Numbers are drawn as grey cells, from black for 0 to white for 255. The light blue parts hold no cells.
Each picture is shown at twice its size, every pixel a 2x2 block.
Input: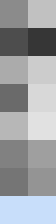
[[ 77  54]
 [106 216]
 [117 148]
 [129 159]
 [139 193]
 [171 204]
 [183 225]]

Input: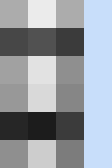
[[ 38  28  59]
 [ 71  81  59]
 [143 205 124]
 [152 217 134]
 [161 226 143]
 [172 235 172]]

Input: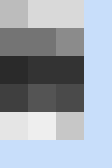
[[ 42  51  51]
 [ 63  84  74]
 [116 116 139]
 [188 217 217]
 [229 238 199]]

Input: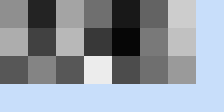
[[ 87 132  87 236  76 111 154]
 [143  35 164 111  24  99 205]
 [173  65 184  56   6 121 193]]

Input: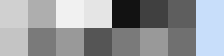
[[196 122 153  85 122 153 112]
 [208 174 241 229  18  64  94]]

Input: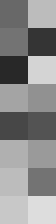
[[ 40 212]
 [ 71  83]
 [104 188]
 [115  52]
 [164 145]
 [176 154]
 [188 115]
 [200 221]]
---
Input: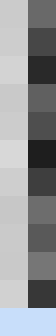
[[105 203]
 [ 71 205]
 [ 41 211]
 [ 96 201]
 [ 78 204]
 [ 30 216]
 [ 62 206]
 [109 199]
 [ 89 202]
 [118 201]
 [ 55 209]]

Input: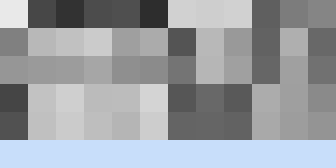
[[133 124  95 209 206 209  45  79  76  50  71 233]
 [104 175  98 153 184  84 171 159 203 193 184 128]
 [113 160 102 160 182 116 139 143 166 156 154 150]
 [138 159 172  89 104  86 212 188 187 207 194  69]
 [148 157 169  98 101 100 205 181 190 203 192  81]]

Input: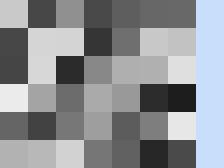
[[104 103  94  73 144  71 201]
 [194 200 111  53 212 213  71]
 [223 176 175 136  43 215  69]
 [ 29  44 153 170 108 164 235]
 [231 126  92 158 119  66 101]
 [ 74  39  97 118 210 184 178]]

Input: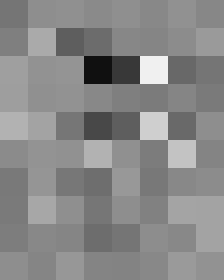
[[135 145 136 143 138 144 142 117]
 [154 140 133 135 108  94 170 127]
 [117 104 240  56  16 148 146 159]
 [122 133 123 127 136 146 144 158]
 [142 105 207  94  72 118 163 178]
 [132 195 124 144 178 145 147 139]
 [140 136 120 152 110 119 149 121]
 [163 164 129 142 118 143 167 122]
 [163 136 141 117 109 133 136 125]
 [146 154 136 131 132 151 133 142]]

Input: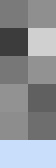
[[143 122]
 [208  60]
 [146 119]
 [ 96 146]
 [110 141]]

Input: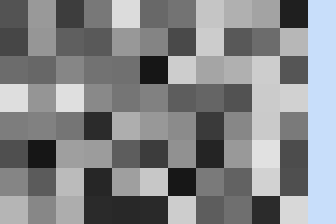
[[ 31 163 176 197 115 104 220 120  61 153  83]
 [183 108  88 204  73 132 152  89  95 150  70]
 [ 85 205 176 165 205  22 112 114 134 103 108]
 [209 203  82 101  93 129 117 137 223 149 222]
 [122 202 135  58 139 152 174  43 117 129 125]
 [ 76 225 153  36 145  60  93 156 159  22  79]
 [ 79 210  98 122  23 199 159  38 187  91 133]
 [216  43 111  93 205  41  40  42 173 135 181]]

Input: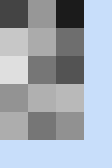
[[ 27 151  68]
 [110 171 199]
 [ 83 118 223]
 [185 176 147]
 [145 118 173]]
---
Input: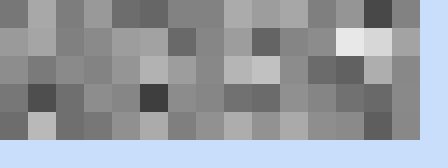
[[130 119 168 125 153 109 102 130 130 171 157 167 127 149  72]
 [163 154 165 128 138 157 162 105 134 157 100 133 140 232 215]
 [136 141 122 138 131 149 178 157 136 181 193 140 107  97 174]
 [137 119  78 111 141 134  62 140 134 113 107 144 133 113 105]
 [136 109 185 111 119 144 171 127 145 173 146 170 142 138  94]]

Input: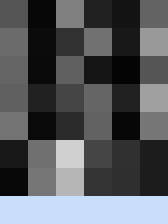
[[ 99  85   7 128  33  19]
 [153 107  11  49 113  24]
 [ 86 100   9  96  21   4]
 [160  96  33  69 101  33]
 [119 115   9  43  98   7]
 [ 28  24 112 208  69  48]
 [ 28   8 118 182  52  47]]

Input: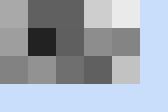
[[234 169  96  96 206]
 [132 158  34  95 141]
 [194 130 146 111  96]]

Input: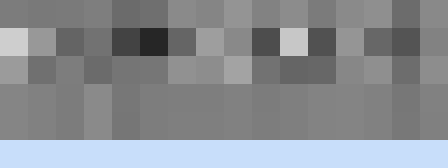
[[137 124 121 122 126 107 111 138 133 148 130 140 123 138 143 108]
 [130 206 152 100 114  67  38 101 158 137  77 199  81 149 103  84]
 [141 155 112 125 107 117 118 145 141 163 114 101 103 135 143 109]
 [129 133 129 124 138 119 125 126 126 129 124 127 131 132 129 119]
 [128 133 129 124 138 118 125 127 127 129 125 127 131 132 129 120]]

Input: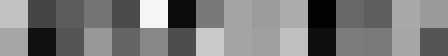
[[154 194  69  93 116  74 245  12 121 164 155 172   3 104  94 168]
 [ 85 166  16  85 151 101 135  77 202 164 159 191  15 124 122 166]]

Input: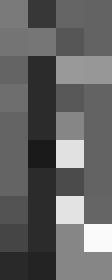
[[ 99 122  55 101]
 [ 99 116 118  86]
 [151 100  43 153]
 [ 99 110  43  88]
 [ 99 100  43 134]
 [ 99 100  26 225]
 [ 99 100  43  75]
 [101  83  43 227]
 [250  69  43 134]
 [134  41  35 134]]

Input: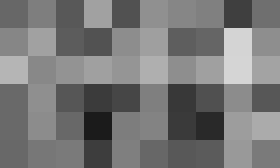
[[111 103 126  88 161  81 144 134 128  63]
 [142 134 161  92  82 141 159  94 101 212]
 [163 181 136 147 160 149 175 142 160 213]
 [ 87 105 143  86  59  70 127  56  80 140]
 [171 105 140 104  27 125 131  58  41 157]
 [122 104 119 122  61 127 103  88  91 153]]

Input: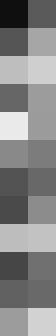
[[ 90  15]
 [166  85]
 [207 190]
 [156 102]
 [155 234]
 [124 137]
 [104  83]
 [140  74]
 [194 189]
 [112  70]
 [105  97]
 [210 156]]
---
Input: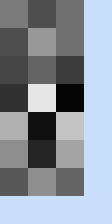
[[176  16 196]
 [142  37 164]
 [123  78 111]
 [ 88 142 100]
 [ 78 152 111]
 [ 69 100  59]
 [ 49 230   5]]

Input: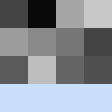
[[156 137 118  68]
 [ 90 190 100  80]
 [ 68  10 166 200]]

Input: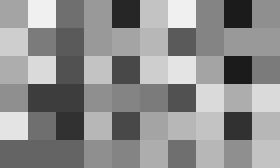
[[228 111  49 183  72 164 183 195  49 183]
 [206 123  90 153 164 183  90 132 153 153]
 [173 218  81 195  72 206 228 164  27 123]
 [164 240 111 153  38 195 240 132  27 143]
 [143  61  61 143 132 123  81 218 173 218]
 [100 100 100 143 132 173 111 183 143 195]]

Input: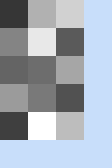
[[155 121  81]
 [132 232  90]
 [100 109 166]
 [ 63 255 189]
 [ 54 177 209]]

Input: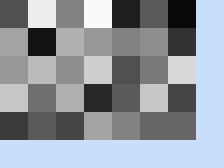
[[198 111 175  40  90 198  69]
 [163  19 175 151 130 142  50]
 [151 187 142 207  80 121 216]
 [ 80 238 130 250  30  90   9]
 [ 59  90  69 163 130 102 102]]

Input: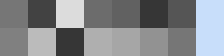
[[128 187  54 175 166 146 118]
 [118  66 220 108  97  54  85]]
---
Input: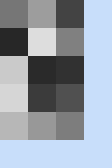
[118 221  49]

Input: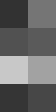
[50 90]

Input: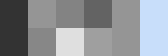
[ 51 135]

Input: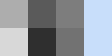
[173  47]

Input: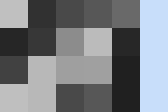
[192  55 159  87]

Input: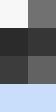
[247  54]

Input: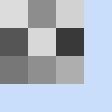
[220 216 174]
